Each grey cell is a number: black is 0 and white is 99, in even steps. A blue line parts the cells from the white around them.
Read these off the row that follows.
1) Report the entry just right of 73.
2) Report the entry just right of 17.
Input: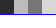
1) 46
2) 73

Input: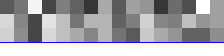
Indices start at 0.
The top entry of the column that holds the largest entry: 99
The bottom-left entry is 81
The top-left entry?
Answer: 35
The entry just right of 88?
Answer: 74
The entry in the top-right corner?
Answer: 62
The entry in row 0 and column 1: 45
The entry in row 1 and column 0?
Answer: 84
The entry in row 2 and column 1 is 55
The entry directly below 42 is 49
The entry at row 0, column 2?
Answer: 95
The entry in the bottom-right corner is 55

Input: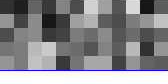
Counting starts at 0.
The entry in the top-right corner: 36
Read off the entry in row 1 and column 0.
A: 58
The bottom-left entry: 58
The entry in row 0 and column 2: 39
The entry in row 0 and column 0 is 19
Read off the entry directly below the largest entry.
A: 48
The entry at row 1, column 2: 54
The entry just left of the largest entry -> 33
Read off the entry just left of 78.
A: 72
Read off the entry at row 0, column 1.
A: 12
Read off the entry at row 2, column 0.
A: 30
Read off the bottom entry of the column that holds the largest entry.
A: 58

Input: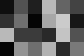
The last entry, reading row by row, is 47
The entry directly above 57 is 23
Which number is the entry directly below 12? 2
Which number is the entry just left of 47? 16
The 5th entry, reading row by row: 39
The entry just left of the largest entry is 65
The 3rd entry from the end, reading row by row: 69

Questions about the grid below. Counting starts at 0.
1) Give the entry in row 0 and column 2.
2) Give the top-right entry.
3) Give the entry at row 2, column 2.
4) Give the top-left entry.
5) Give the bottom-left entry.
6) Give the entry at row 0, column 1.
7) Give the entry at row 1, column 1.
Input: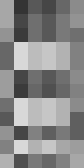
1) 34
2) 54
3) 43
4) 65
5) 69
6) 20
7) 27

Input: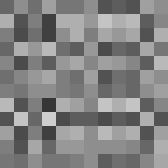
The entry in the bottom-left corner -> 46
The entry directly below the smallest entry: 80
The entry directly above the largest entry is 21
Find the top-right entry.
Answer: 55
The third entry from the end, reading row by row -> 40
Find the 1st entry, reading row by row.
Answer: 40
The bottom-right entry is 65
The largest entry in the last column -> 72
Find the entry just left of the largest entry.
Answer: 40
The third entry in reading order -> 43
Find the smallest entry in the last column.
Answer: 32
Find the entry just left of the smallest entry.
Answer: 49
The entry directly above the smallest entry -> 55
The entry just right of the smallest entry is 68
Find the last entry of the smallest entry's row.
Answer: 52
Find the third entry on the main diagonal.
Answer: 43
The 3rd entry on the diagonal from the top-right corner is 65
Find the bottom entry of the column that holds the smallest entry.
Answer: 46
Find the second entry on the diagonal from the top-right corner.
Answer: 36
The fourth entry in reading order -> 62
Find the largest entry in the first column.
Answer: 72
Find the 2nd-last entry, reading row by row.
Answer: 52

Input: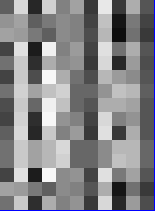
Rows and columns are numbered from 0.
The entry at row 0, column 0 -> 37
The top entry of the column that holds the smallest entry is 22
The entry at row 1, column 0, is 57
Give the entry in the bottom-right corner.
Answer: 30
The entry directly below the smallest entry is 44
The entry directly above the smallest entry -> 8
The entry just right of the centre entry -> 33
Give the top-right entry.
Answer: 33
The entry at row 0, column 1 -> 84
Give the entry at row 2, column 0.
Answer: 63
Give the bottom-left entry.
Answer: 44
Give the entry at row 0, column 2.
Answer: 15
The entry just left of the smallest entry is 71
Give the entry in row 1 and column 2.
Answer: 37
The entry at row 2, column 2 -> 47
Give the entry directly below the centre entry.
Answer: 50

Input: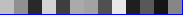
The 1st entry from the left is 74
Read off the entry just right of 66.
63
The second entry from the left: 56
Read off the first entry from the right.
52

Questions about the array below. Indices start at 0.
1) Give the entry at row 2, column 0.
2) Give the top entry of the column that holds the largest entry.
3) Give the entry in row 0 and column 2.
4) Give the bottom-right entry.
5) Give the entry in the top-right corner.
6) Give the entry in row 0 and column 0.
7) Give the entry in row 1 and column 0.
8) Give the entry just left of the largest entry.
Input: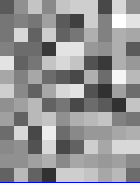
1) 46
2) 84
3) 76
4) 42
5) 56
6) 35
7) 46
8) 50

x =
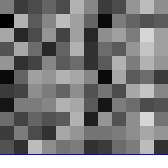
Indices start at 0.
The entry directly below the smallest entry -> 65
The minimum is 0
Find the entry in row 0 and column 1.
23
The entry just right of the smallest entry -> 69
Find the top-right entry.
55
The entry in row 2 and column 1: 15
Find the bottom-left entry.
32
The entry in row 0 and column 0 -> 48
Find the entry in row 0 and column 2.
29
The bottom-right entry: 19
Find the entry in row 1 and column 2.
35

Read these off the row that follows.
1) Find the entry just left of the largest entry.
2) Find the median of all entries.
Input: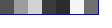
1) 17
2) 43

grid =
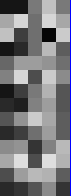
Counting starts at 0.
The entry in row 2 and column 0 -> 75
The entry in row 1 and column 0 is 65
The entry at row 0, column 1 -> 8
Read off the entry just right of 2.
79
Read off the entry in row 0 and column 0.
8
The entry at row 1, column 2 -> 43
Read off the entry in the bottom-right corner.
20
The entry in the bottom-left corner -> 16
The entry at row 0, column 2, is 47
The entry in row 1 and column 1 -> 83
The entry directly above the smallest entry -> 83
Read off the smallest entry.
2
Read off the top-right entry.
47

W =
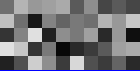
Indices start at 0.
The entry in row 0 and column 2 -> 59
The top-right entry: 27
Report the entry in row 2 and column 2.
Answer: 87
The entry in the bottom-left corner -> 13
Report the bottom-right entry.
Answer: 16
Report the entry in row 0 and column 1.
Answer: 70
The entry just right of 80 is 55
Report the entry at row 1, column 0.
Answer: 74
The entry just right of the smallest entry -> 16
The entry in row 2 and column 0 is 20
